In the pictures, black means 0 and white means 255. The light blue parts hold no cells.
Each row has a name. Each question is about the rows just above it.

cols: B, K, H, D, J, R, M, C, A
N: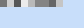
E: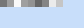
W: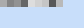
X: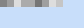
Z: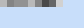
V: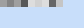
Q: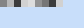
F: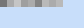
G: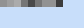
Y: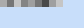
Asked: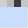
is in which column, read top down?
A
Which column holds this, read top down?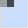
M
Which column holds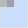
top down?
B
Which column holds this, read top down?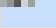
D
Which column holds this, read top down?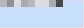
J
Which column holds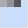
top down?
D
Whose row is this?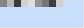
Q

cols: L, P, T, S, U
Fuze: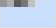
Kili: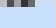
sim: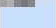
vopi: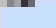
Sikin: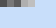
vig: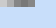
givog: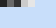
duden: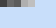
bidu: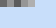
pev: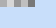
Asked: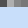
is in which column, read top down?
P
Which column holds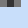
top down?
S

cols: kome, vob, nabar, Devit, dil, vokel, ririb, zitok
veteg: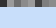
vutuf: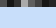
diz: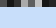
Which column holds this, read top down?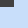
vokel
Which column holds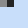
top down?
zitok
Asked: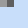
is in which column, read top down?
dil

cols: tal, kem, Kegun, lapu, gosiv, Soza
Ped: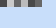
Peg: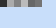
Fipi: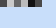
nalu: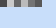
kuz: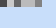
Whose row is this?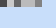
kuz
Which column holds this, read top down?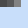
Soza
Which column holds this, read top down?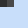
tal
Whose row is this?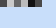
Fipi
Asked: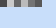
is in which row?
nalu

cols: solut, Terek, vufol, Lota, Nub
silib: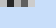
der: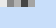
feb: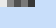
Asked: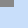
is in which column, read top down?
Terek
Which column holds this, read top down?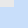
solut
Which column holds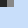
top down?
Terek
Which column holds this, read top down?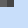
Lota
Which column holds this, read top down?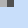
vufol

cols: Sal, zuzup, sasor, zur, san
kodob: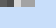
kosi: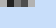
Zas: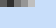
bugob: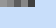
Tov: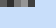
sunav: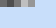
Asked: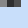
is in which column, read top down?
zuzup
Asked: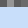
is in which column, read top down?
Sal
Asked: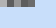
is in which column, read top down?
Sal
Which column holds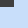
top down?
san
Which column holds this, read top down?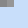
zur
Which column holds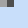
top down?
zur
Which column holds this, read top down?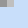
zur

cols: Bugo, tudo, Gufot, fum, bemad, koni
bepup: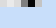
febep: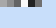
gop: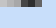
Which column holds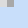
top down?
Bugo
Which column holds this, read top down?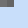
koni
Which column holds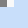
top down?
fum

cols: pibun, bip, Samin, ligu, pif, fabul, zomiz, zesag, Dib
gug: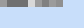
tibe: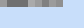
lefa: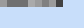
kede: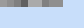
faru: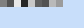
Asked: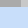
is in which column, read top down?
pif
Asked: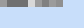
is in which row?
gug
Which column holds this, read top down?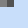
zomiz
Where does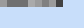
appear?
lefa

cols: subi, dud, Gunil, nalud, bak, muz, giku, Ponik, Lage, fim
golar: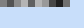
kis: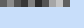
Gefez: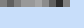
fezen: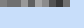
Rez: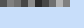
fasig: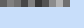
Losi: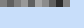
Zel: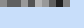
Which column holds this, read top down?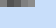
subi
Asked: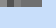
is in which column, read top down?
Gunil
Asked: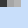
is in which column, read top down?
muz
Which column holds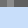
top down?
Ponik
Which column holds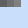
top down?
dud

